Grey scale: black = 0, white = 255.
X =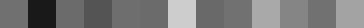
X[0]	112
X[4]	110
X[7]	105

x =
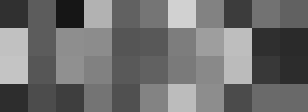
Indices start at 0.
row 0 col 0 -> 48
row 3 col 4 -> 80
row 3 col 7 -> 141
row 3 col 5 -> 131
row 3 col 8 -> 75
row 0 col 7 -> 130
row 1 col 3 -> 140
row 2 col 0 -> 196
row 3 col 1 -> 76
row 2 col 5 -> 97
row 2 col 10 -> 44
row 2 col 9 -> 56

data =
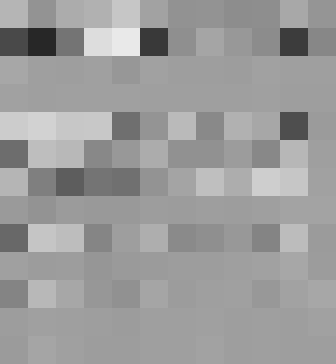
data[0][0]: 181
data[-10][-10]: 160
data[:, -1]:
[149, 135, 159, 158, 155, 159, 161, 163, 155, 156, 167, 161, 158]
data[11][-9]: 158
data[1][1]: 39
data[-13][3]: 177
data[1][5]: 57
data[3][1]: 159
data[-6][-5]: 158
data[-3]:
[132, 184, 167, 151, 145, 165, 156, 159, 160, 152, 162, 167]
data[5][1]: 190
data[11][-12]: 157
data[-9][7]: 137
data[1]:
[73, 39, 116, 221, 233, 57, 143, 165, 152, 140, 60, 135]
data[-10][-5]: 159
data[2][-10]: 158
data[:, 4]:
[198, 233, 151, 160, 111, 152, 112, 153, 158, 154, 145, 156, 157]
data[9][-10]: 157
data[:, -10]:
[172, 116, 158, 160, 199, 184, 93, 155, 189, 157, 167, 159, 160]
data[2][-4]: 157
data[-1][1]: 165
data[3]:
[161, 159, 160, 160, 160, 159, 159, 159, 159, 160, 158, 158]
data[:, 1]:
[147, 39, 159, 159, 210, 190, 127, 147, 197, 156, 184, 160, 165]
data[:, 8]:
[141, 152, 157, 159, 177, 156, 173, 157, 152, 159, 160, 158, 158]
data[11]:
[157, 160, 159, 158, 156, 159, 159, 160, 158, 159, 158, 161]
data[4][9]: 167
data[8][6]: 138

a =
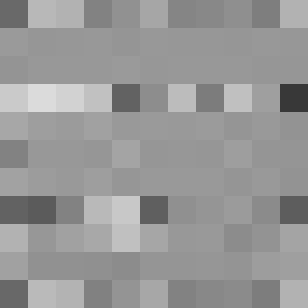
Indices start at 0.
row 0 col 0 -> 105
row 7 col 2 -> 130
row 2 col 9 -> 150
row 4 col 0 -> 167
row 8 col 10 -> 164
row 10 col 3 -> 129
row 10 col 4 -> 148
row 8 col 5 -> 166
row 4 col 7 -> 155
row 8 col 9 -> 147
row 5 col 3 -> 150
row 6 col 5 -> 153
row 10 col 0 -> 104
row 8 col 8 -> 140
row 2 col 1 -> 152
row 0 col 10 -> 178
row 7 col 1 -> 91
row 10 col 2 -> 179
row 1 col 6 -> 151
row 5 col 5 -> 150
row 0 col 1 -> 184
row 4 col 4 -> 153
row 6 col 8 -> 149
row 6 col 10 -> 147
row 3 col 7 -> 124
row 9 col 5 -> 149
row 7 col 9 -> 139
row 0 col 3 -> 130
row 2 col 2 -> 152
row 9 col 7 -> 150
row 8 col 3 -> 168
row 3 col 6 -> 188
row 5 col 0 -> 130
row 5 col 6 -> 151
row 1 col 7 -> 151
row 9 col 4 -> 140

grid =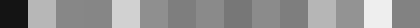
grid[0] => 20
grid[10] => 126
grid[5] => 143
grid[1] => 183
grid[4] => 209

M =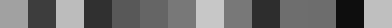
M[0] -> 161
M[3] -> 48
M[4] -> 88
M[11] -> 109
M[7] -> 199

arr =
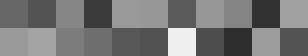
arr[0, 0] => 103
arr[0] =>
[103, 83, 134, 59, 153, 151, 90, 151, 132, 50, 161]
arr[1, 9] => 155
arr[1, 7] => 77
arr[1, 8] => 45

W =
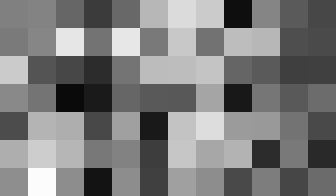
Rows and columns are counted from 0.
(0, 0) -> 128
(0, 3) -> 59
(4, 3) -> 72
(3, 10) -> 89
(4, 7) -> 221
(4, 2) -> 174
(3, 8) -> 24
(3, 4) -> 102
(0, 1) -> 131
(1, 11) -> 74
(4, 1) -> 180
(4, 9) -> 153
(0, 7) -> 203
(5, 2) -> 182
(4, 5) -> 25
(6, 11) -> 107
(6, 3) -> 19
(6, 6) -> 160
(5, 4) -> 130
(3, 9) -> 118
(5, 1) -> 205
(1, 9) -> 183
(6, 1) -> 252
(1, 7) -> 114
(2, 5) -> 188
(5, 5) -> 61
